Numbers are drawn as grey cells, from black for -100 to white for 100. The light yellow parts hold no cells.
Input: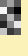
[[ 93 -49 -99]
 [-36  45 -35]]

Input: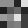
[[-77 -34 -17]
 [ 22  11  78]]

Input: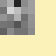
[[-9 67 49]
 [16  2 39]]

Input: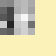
[[-20 -46  35]
 [-32 -45  69]]

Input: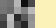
[[ -9 -17  28]
 [-35  50 -68]]

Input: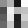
[[-40  89  42]
 [-28  82 -76]]

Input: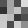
[[-61  31  54]
 [ 58  48 -55]]

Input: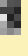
[[-50 -50 -71]
 [ 78 -73 -43]]
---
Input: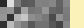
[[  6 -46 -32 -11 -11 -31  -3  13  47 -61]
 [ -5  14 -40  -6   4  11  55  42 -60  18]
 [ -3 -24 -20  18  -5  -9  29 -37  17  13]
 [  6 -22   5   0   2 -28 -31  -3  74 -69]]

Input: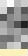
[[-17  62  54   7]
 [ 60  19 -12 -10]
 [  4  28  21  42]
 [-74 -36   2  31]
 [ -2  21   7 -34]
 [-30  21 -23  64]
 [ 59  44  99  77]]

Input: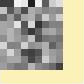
[[-48 -17  -1   8  41  -6  -8   6  23]
 [  9  27  61 -20 -44   1  31  31  17]
 [ 13  22  39 -36 -50 -41  23  66  27]
 [  1 -23  37  21  13  63   4   2  66]
 [ -9  -3 -10 -38  52   9  25  41  12]
 [ 10  31  25 -27 -55 -23  21  41  30]
 [  0   2 -19 -60  68 -33  78  26  30]
 [ 60  22  59  -5  38  30 -23  22 -18]
 [  8  14   4  22  36 -39  11 -30  53]
 [ 75  60 -28  89 -75  81  90 -51 -52]]

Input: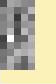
[[ 13 -24 -12  35   2]
 [ 36 -21  21  42 -10]
 [ 47  35  46   1  -7]
 [ 35  27  -3  14 -38]
 [ 42 -21 -24  98 -48]
 [ 14  46 -43  44   6]
 [ 24  18 -31  15   4]
 [-13  32 -55  25  -2]
 [ 45  -4 -18  17  11]
 [  6   8  23  31 -37]]

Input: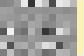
[[ 21  38  41  -6 -15  18  34  -4   5  50  -1]
 [ 23  14 -38  65  75  42  15  36  31 -35  64]
 [  9  12  13  14  11  17  22  10  14  25  28]
 [ 17  47  75 -32 -58  12  41 -13   0  90 -32]
 [ 22  33  24   8   4  26  30   6  12  33  12]
 [ 21  22  25   1  18  27   8  27  17  19  22]
 [ 14   9  15  15  13  15  18  12  13  24  26]
 [ 44  75  83 -41  51  80 -59  82  23   8   5]]

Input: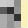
[[ 34  15  36]
 [-60  18  34]
 [ 16 -63 -29]
 [ 10  55  59]]

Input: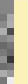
[[ 85  -6]
 [ 19  35]
 [ -8 -14]
 [-56  13]
 [-19  -5]
 [ -8 -18]
 [ 16   5]
 [-40  37]
 [ 36   8]
 [ 32  -6]
 [  5   4]
 [  5   5]]

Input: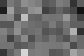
[[  8  28 -18 -29 -32  -4  -1  -4  67  -4 -24 -58]
 [-17 -40   1  -7  -5  -4  -3 -18 -27 -32  -9  -9]
 [-18  -4 -36 -22  -8 -23 -14 -37   8 -19 -48  -7]
 [-62  38 -13 -33 -27 -34  -9 -14 -19  13 -16   1]
 [-25 -25  -7 -23  -4 -22 -17 -13  -6   6 -32 -32]
 [-48 -21  18  -8 -10  -7 -23 -20  50 -37   7   0]
 [-85 -46 -35 -21 -38 -50  17  11 -15 -21  24 -77]
 [-27 -60  -9  -2 -25 -31  -3   4  11 -17  -5 -53]]
